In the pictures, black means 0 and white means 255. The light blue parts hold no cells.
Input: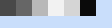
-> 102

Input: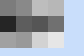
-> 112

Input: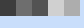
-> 61

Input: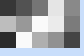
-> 43

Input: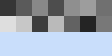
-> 61

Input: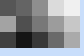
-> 64

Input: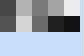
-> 84
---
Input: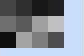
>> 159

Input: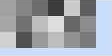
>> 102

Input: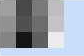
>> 108

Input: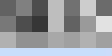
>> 154

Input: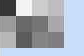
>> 118

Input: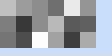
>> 90

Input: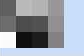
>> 82
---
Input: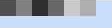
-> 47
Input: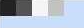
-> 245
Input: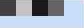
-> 25
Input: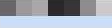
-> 168
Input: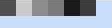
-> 140
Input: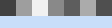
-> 241
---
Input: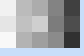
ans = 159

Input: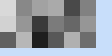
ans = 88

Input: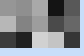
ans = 209

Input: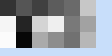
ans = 141

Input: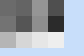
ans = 214

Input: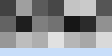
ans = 182
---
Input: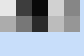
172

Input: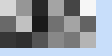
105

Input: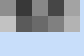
194

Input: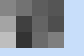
164

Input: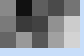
122

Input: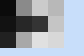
18
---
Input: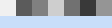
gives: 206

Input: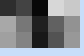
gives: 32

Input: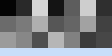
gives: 86

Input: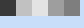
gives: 227

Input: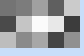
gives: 251

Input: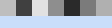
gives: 142

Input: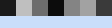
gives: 12

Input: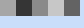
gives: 138
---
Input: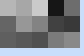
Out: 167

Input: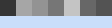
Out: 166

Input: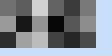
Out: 93

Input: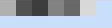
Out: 82

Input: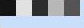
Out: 225

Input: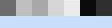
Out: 191

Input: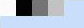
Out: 3
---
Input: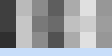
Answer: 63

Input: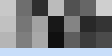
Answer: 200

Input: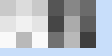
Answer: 201

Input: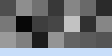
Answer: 78

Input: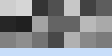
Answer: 206

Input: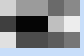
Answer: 210

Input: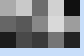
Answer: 171

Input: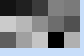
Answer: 19

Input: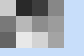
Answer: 204
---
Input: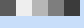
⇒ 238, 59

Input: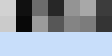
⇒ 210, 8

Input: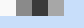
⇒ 249, 58

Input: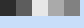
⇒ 231, 45

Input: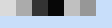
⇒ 218, 7

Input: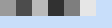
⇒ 230, 49
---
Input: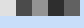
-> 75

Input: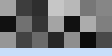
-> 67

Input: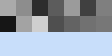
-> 163

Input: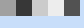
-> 55

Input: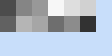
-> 181

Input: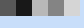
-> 24

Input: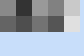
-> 78

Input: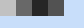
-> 104

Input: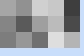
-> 151
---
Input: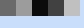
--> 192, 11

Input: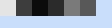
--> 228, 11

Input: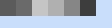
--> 197, 61

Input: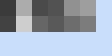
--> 206, 59

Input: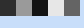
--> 231, 19

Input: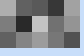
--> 195, 41

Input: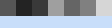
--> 214, 35
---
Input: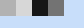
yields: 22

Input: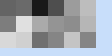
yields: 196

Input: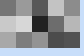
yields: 76

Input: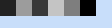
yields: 126

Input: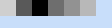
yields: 146

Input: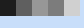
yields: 124
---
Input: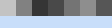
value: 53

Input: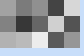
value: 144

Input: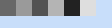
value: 82

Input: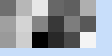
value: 231

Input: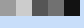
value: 85

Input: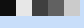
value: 63

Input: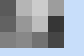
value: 204
